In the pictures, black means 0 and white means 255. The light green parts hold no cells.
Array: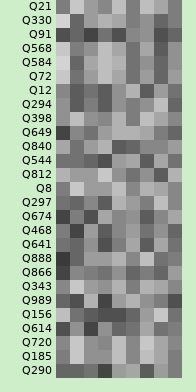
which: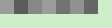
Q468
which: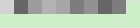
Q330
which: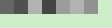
Q989
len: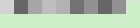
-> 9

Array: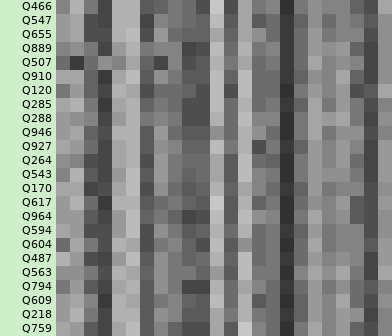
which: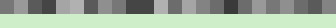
Q794
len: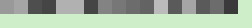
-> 17
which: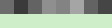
Q910
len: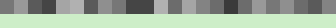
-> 24
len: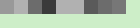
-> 9

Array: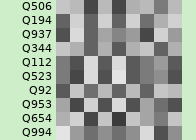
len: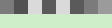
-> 8
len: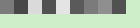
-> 9
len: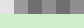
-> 6
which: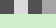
Q953
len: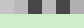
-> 6

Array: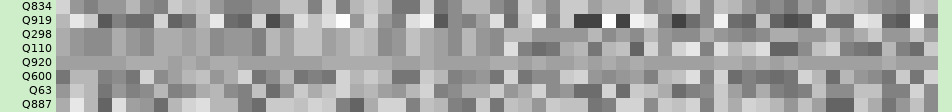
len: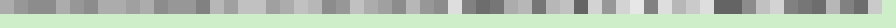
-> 63
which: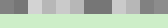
Q600
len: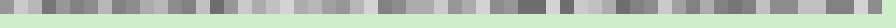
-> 63
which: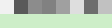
Q919

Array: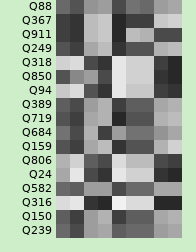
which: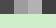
Q389
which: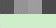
Q88
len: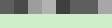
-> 8

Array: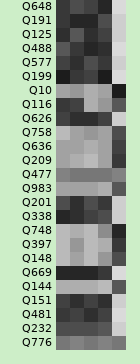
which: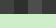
Q577
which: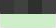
Q481
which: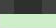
Q626
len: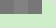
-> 3
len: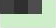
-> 3
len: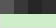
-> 4
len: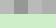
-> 4

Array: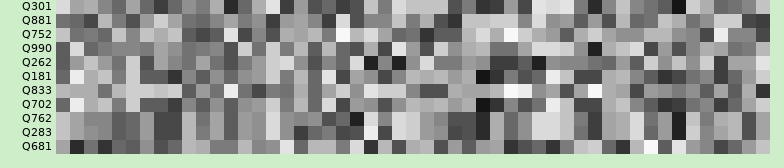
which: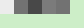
Q833
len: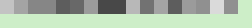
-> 17
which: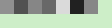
Q262
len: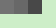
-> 3
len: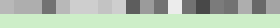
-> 20
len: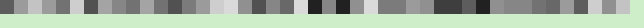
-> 45
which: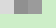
Q881

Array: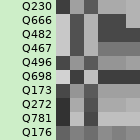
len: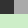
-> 2
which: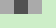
Q272
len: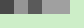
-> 5
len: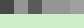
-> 6
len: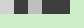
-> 5

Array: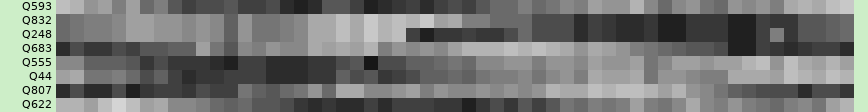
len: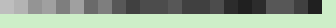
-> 23
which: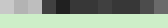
Q248
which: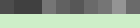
Q807
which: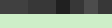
Q622

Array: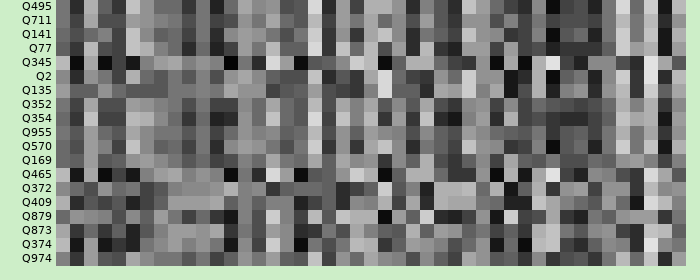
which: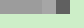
Q409
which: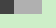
Q495
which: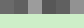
Q169
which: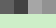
Q974
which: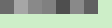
Q974
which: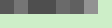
Q169

